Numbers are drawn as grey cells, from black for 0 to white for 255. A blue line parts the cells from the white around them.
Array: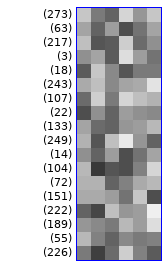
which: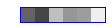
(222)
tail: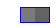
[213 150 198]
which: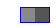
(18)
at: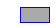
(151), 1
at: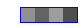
(14), 1
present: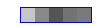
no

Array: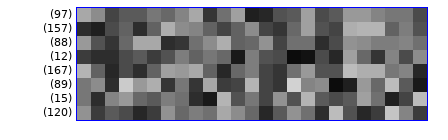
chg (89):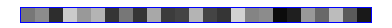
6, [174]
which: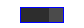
(12)

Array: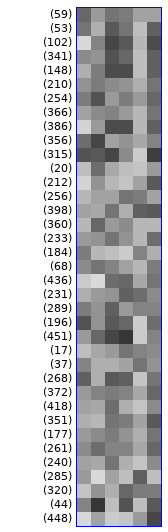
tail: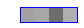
[196 139]
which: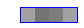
(256)
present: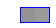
no
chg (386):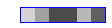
2, [154]
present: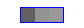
no
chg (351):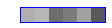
3, [116]

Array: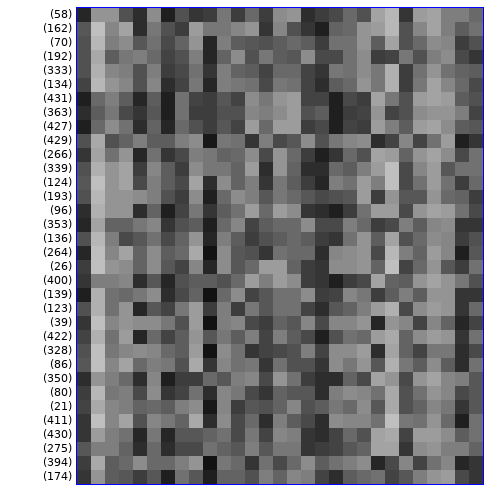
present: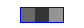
no
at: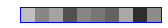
(411), 2
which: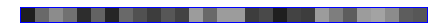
(427)
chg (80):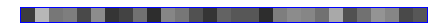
13, [73]
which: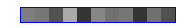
(86)
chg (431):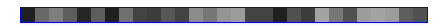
20, [73]
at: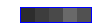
(58), 17

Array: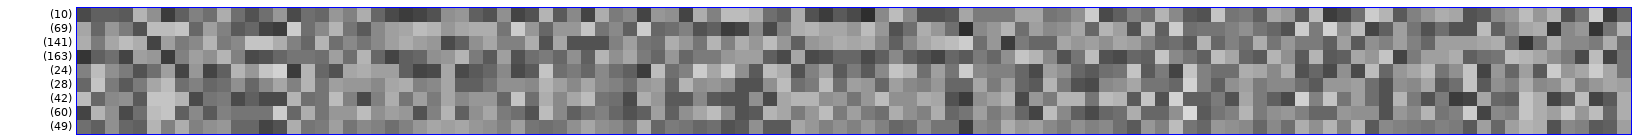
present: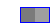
yes
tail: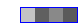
[129 117 117 117 204 103 173 117 151 151 188 144 159 151  82 129 180  96
 144 166 123 111  82 188 137  96 117 129 103  82  96 159  96 144 166 188
 137  82  90 180 166 123 151 188 123 159 123 111 173 144 129 173 103 117
 159 123 144 103  68 188 137  96  74 103 111 173 103 103 144 217  90 117
 129 180 123 144 151 129 103 103 151 144 144  82 151 137 180 117 129 204
  68 137 129 196 173 159 196 151 188 103 173]
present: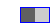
yes
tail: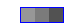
[188 188 196 103 159 129  90 103  68  60 204 111 137 180 117  90 137 159
 166 188 180 151 166 173 173 117 204 151 103 151 151 196 117 137  96 204
 103 111 129  82  96  60  68 137  74 129 173 180 166 166 151 188 151  82
 111 173 151 111  46 137 151 180 111 159 137 144 166 103 180 159  82 188
  96 204 111 117 117 129 144 117 103  82 204 123 210 144 188  68  96 159
 117  82 111  82  82 188  96 137 166 173  53 137 151  53 117 180]
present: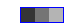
yes
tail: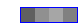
[129 173  82 166  82  82  82 129 159 117 111 173 151 117 180 129 173 151
 188 151  96 151 159 173 166 173 137  96 137 166 180 188 204 111 151  60
 123 103 103 166 151 159 144 166 159 129 103 111  90 180 103 129 111 173
 117 151 123 123  96 159  90 144 129 159 129 103 159 159 159 166 173 111
  53 111 173 137 137 123 173 111]
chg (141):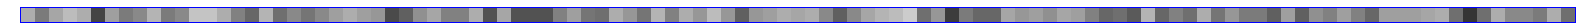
92, [90]

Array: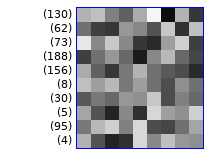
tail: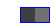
[151 104  27 136 184 104  70]
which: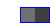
(62)
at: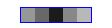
(188), 3
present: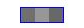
yes
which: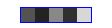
(5)

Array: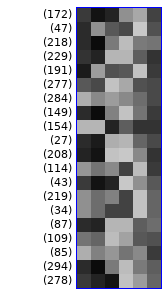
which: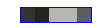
(229)
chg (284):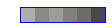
4, [137]
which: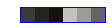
(278)
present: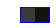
yes

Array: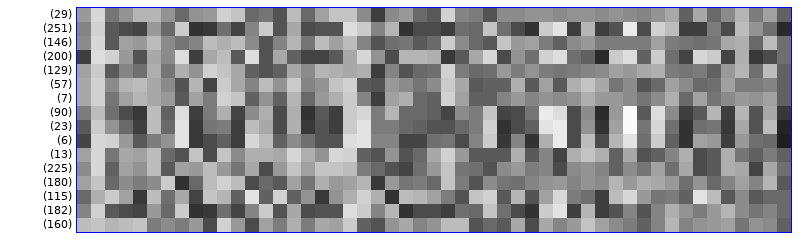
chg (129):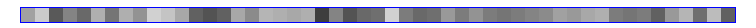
5, [111]
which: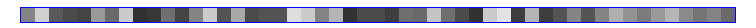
(182)
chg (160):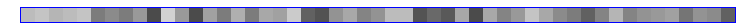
38, [161]
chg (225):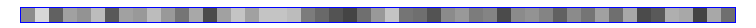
15, [153]
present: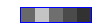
yes
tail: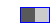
[147 105  62 188 105 227  56 117 124  62 188 168  75 175  56  83  62 203
 227 124 124 105  97  83  83 105 124 209  50  75  97 227 235  75 147  50
 161 250 117 215 111  50 111 117  56 168  83 188  36]
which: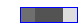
(6)

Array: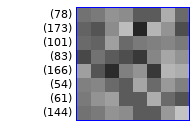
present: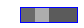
no
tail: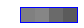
[166 106 153 128]
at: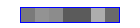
(78), 2
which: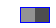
(173)
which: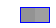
(61)
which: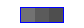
(83)

